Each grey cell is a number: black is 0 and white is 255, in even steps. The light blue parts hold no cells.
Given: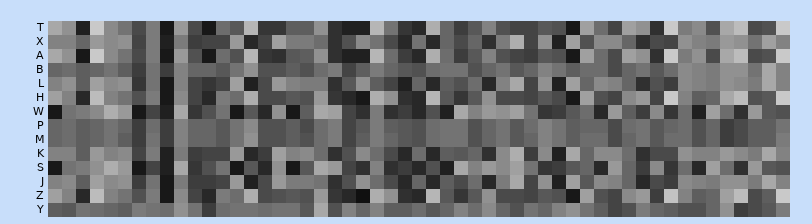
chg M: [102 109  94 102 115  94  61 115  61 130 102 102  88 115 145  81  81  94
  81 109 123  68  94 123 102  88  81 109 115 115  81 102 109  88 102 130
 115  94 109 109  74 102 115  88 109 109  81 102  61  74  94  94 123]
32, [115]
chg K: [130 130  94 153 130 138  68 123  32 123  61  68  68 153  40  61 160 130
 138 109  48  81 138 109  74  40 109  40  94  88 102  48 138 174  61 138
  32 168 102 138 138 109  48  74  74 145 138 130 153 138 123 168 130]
46, [130]
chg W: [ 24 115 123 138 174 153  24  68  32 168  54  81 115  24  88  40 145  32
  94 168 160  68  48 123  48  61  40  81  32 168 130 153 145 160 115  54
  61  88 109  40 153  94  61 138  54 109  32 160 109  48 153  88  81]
17, [24]
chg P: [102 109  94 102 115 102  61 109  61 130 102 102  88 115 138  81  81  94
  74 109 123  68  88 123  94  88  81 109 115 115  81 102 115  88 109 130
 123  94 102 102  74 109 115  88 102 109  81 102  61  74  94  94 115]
36, [115]
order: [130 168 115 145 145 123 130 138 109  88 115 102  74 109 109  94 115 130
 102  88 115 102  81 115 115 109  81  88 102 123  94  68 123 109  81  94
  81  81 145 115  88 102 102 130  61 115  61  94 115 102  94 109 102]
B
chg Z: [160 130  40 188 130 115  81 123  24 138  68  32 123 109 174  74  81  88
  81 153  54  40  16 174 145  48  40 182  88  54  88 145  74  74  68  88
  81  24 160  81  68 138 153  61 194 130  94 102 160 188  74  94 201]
11, [40]
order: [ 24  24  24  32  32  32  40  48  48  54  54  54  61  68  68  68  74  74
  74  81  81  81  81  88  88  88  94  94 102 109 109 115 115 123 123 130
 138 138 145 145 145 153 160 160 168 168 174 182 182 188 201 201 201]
T

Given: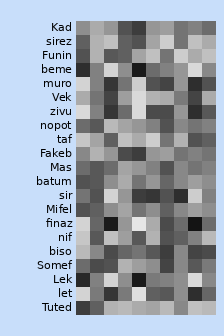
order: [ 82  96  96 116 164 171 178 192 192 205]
sirez
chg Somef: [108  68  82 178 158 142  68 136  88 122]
1, [75]
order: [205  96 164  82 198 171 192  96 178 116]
taf
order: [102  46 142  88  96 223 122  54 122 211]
let
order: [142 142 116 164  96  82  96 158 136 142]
Mifel
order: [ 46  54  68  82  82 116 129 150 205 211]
muro

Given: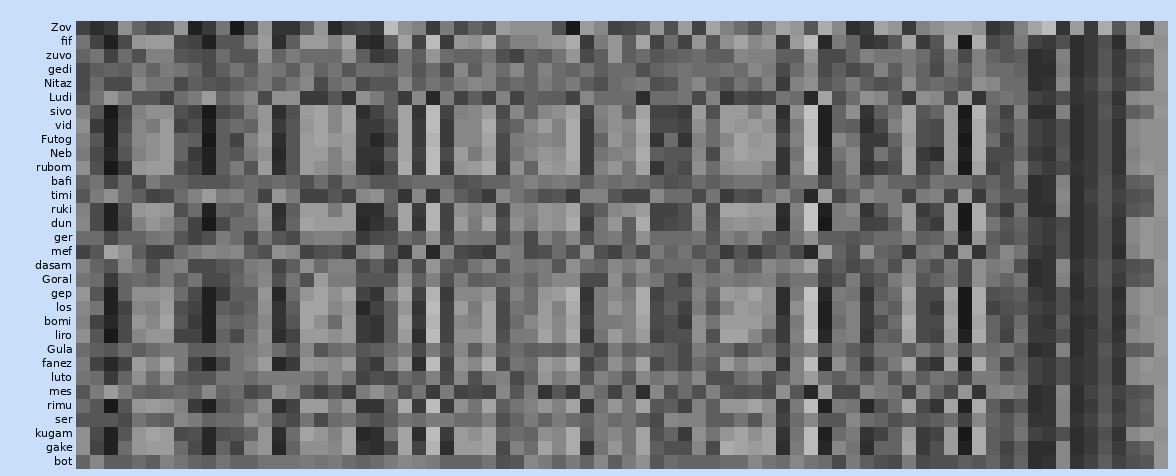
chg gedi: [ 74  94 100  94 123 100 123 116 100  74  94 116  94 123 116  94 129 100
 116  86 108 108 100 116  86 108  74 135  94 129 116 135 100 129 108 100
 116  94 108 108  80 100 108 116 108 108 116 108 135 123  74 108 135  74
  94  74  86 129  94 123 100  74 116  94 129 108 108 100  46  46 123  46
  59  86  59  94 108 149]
30, [108]
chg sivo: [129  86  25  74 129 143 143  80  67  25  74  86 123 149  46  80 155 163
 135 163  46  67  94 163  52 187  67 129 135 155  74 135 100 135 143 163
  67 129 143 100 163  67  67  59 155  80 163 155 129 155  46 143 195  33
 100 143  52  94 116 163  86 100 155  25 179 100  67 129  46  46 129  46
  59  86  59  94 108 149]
46, [155]
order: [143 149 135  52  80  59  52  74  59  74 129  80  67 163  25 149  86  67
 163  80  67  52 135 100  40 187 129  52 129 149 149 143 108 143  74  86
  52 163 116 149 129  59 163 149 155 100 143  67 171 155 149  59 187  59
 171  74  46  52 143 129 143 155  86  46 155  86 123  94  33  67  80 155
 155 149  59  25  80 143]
rubom
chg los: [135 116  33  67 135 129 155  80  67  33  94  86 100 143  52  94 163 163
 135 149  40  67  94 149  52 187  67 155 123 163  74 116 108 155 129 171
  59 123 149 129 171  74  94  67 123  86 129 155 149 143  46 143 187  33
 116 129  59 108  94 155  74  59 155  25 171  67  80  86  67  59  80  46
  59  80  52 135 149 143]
71, [52]
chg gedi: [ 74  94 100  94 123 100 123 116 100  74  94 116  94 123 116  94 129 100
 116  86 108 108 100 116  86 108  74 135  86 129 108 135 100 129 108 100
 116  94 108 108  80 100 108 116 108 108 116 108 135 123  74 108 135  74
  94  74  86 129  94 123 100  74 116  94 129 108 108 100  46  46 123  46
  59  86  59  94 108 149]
28, [94]
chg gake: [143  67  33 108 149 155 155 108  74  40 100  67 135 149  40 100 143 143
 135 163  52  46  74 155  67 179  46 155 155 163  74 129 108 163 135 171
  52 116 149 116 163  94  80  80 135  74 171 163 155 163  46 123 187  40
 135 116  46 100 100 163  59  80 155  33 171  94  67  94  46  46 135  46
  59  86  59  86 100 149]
23, [163]

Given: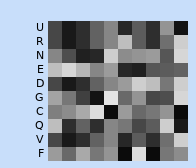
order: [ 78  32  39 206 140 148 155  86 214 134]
N
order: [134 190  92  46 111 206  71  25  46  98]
R
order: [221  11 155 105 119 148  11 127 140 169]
C
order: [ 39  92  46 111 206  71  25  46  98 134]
V
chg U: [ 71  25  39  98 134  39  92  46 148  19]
2, [46]

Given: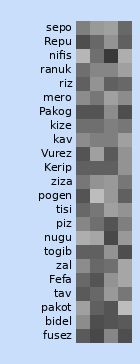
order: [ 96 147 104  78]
Repu
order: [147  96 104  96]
riz
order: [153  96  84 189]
pogen
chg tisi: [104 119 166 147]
2, [160]
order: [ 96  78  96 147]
togib
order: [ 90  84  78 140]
bidel

